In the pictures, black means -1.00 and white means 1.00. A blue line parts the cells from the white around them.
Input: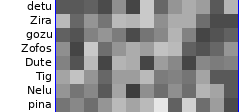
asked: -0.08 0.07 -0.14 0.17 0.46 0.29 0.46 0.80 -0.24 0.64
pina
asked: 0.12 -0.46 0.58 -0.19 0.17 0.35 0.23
detu
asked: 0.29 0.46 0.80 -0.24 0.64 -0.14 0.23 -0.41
pina
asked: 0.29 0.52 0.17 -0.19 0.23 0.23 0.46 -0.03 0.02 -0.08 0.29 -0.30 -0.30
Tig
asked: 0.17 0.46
pina

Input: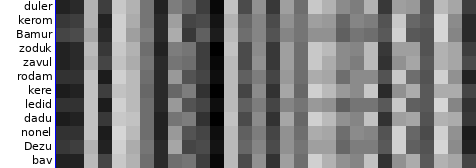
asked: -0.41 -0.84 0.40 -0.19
kerom
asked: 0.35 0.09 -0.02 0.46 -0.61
zavul
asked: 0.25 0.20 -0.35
duler
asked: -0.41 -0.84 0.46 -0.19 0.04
Dezu
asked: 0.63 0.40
bav
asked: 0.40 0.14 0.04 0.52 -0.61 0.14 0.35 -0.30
bav

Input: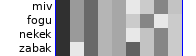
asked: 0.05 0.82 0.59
fogu
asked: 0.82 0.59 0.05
miv
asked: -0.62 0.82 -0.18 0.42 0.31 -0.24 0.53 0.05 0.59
zabak
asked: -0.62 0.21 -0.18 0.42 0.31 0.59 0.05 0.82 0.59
fogu
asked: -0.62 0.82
zabak

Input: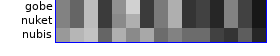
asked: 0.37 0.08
nubis
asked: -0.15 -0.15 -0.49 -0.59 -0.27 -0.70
nubis

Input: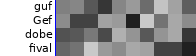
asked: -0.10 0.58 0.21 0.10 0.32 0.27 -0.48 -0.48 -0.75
fival
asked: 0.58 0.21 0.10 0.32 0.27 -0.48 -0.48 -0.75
fival

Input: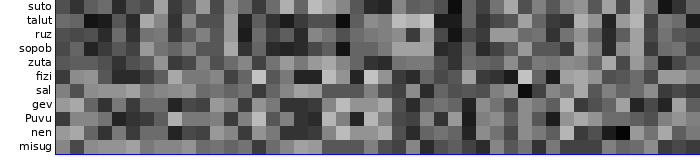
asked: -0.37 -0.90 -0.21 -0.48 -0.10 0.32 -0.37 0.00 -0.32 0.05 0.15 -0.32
suto
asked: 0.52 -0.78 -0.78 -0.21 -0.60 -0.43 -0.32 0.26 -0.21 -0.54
talut
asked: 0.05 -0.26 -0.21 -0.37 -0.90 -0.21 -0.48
suto
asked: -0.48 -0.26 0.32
fizi

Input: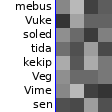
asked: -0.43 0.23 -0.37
sen
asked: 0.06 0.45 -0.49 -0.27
mebus
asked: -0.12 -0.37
tida

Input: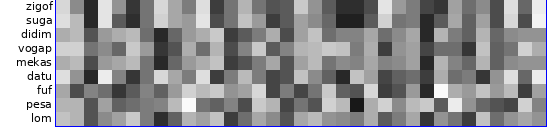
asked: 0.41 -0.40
vogap
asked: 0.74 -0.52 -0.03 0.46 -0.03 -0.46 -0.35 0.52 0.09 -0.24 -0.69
datu
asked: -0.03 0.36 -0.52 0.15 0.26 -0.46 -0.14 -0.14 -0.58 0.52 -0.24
vogap
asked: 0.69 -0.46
fuf
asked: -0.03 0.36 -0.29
lom
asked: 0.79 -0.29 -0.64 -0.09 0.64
suga
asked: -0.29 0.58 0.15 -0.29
zigof

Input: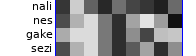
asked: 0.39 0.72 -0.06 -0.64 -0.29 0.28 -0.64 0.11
sezi
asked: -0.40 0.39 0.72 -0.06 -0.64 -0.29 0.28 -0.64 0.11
sezi
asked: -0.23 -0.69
nali

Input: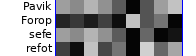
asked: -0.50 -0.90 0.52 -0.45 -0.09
refot
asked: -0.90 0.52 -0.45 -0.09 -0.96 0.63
refot
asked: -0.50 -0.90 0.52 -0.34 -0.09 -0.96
Forop
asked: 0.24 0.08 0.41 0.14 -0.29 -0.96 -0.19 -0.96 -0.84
sefe

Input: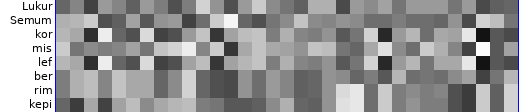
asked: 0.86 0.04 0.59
mis
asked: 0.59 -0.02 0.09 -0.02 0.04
rim
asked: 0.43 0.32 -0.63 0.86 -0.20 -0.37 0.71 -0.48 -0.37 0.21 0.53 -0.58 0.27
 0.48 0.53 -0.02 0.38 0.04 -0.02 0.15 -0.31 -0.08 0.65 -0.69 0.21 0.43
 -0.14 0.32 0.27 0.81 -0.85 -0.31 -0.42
kor
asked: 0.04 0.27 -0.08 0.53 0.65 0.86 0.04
mis

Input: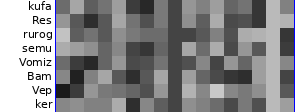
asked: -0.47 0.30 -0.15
semu
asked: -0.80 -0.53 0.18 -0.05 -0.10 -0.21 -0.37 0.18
Vep
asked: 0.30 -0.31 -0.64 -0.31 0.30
Bam
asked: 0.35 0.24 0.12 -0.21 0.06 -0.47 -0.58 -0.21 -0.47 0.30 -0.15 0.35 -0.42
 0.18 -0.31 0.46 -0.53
semu
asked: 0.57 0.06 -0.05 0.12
Vep

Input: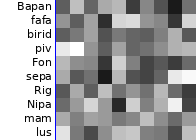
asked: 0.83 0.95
sepa
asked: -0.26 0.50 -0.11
Rig
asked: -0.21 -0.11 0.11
piv
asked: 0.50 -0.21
Bapan
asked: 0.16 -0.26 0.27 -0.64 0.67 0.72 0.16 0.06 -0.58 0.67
fafa

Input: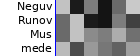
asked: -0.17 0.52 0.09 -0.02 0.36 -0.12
Mus
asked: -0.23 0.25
mede
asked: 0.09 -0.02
Mus
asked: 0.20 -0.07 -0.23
mede
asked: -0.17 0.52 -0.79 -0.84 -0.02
Runov
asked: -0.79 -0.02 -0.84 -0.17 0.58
Neguv
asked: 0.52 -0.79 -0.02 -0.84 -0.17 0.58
Neguv

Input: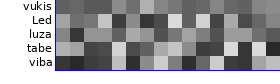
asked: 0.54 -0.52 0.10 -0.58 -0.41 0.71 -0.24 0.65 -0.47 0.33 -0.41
Led
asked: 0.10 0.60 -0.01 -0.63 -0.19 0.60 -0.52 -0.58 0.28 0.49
viba
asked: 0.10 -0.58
Led
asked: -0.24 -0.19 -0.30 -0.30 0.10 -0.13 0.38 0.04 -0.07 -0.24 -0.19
vukis
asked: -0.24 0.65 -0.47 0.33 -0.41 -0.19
Led
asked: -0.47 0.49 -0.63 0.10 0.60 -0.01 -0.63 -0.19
viba

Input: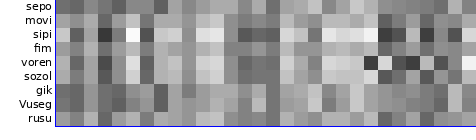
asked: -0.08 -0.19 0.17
Vuseg
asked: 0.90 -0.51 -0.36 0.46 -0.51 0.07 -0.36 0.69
sipi

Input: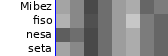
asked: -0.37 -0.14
fiso
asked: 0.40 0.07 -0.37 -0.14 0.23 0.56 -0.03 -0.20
fiso
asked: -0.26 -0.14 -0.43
nesa
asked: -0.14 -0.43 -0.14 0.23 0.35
nesa
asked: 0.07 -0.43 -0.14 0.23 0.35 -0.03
seta
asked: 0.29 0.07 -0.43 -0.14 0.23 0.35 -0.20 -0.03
Mibez

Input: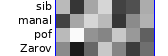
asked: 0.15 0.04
pof
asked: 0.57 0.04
Zarov
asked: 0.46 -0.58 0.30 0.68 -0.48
sib

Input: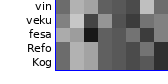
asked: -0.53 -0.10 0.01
veku
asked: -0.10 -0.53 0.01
fesa
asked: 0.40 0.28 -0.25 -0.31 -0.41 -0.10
Refo
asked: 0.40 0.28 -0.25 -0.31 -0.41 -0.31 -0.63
Kog
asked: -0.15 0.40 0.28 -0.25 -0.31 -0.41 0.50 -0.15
vin
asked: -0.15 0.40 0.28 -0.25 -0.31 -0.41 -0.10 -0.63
Refo

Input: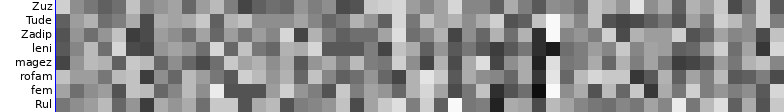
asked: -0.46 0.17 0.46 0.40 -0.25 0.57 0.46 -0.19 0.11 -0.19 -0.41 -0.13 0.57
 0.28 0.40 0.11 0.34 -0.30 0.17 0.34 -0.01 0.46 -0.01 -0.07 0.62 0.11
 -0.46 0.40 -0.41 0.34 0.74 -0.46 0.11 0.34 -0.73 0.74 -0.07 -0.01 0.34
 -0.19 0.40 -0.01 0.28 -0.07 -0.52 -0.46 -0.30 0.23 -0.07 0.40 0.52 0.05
magez
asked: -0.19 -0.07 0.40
Tude
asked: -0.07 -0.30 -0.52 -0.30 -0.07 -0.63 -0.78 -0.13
leni

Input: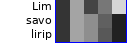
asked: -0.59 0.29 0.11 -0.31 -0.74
lirip
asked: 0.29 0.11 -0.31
lirip
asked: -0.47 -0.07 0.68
Lim

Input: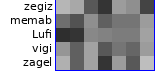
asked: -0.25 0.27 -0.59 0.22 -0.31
zagel
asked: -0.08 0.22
memab
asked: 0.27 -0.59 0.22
zagel
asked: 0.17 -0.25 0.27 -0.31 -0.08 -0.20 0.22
vigi
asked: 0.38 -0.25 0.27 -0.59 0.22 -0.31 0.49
zagel
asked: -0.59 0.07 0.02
Lufi

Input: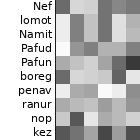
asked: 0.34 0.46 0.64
nop
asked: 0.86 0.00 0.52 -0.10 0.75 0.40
lomot
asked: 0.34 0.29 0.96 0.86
penav
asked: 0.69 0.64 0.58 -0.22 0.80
boreg

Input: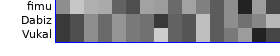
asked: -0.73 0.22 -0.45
fimu
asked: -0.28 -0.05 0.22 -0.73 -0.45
Vukal

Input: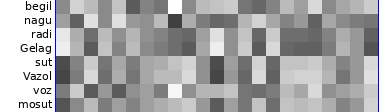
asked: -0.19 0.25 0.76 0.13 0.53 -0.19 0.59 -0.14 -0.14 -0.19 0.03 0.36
radi
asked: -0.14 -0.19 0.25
radi
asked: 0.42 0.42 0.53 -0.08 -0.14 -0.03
voz
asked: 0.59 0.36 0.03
sut
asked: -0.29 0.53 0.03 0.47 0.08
Gelag

